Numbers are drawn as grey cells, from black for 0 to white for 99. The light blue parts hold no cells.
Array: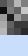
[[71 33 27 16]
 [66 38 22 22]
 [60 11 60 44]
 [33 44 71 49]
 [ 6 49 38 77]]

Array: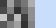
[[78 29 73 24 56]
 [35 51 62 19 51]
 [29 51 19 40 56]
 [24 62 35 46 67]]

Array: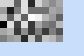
[[82 82 38 87 16 82 65 55 65]
 [76 38 82 38 98 93 71 60 38]
 [65 71 22 55 22 49 22 49 32]
 [60 11 49 87 44 44 44 65 60]
 [49 60 65 16 76 32 76 71 55]
 [ 1 87 27 87 22 65 49 44 71]]

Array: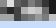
[[64 64 26 42 48 59 48 75]
 [54 86 37 31 48 37 20 10]
 [31 15 26 69 80 75 42 10]]

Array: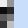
[[92 58]
 [36 47]
 [21 74]
 [ 5 16]]

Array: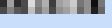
[[29 51 34 29 74 46 62 29 56 62 74 40 56 12 40]
 [18 62 18 29 85 51 68 24 62 68 79 46 56  6 46]]
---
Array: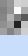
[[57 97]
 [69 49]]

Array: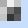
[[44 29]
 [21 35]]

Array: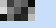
[[50 35]
 [43 13]]

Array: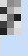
[[67 82]
 [41 12]]

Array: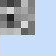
[[82 60]
 [13 54]]

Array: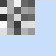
[[68 35]
 [51 83]]

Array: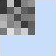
[[37 59]
 [54 30]]

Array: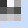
[[44 30]
 [78 73]]

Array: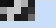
[[76 78]
 [77 10]]
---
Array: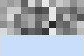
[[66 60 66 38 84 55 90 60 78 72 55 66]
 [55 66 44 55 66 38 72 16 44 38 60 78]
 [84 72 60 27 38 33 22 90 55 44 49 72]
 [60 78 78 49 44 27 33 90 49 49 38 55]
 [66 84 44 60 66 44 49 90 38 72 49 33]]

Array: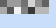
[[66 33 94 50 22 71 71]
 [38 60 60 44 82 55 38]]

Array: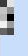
[[71  0]
 [39 28]
 [76 55]
 [93 60]
 [23 88]]

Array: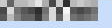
[[78 39 72 72 78 89 67 28 78 18 72 78 72 67]
 [34 72 50 39 39 23 50 84 39 89 44 39 44 50]
 [28 84 44 34 28 18 44 84 28 95 34 28 34 44]]

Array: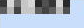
[[37 72 26 77 77 37 26 37 72 31]
 [21 83 43 77 83 16 31 21 83 16]]

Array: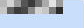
[[77 38 23 28 54 82 77 48 17]
 [71 82 60 33 23 43 66 88 60]]

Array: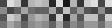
[[54 27 38 64 43 38 38 64 27 75 38 59 33 27 54 27]
 [43 64 54 38 54 59 54 38 64 33 54 43 59 59 43 64]
 [33 80 70 27 59 70 64 21 80 15 64 33 75 75 33 80]
 [27 86 75 21 70 75 70 15 86  9 70 21 80 86 27 86]]

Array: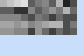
[[36 36 19 19 52 36 47 58 47 70 41]
 [52 52 52 41 30 47 41 25 41 30 30]
 [58 58 52 52 25 58 41 25 41 30 36]
 [64 64 58 64 52 58 64 70 70 30 47]
 [70 76 82 87 36 47 52 36 70 13 30]]
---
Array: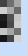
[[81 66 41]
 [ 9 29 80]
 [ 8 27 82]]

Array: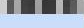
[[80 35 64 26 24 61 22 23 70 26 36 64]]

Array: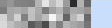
[[48 65 67 64 75 66 48 62 70 53 66 64 58]
 [84 74 67 64 35 43 29 67 50 70 65 61 46]]

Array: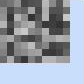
[[54 29 42 38 64 28 67 32 32 42]
 [70 29 52 63 68 39 22 24 20 30]
 [60 66 43 31 26 34 62 61 69 66]
 [50 26 50 54 61 63 24 22 26 39]]

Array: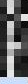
[[10 85 21  6]
 [11 81 21  5]
 [13 59  5 25]
 [13 68 30 24]
 [16 83 11 12]]

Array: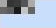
[[39 35 10 76 39]]

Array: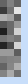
[[23 44 89]
 [34 41 59]
 [45 50 45]
 [60 60 36]
 [39 52 68]]

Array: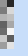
[[48 84]
 [38 65]
 [78 36]]
